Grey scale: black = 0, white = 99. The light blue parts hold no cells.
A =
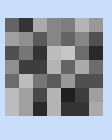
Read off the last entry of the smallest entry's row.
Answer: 62
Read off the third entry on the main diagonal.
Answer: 20
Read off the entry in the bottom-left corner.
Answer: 73
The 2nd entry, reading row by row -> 20
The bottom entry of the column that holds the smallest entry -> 20
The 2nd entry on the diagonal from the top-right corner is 52
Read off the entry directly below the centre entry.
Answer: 35
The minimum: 12
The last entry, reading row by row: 66
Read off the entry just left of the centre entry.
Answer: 24
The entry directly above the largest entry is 39
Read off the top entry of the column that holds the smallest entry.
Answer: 49
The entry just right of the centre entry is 39
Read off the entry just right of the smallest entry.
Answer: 24
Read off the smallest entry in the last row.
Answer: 16
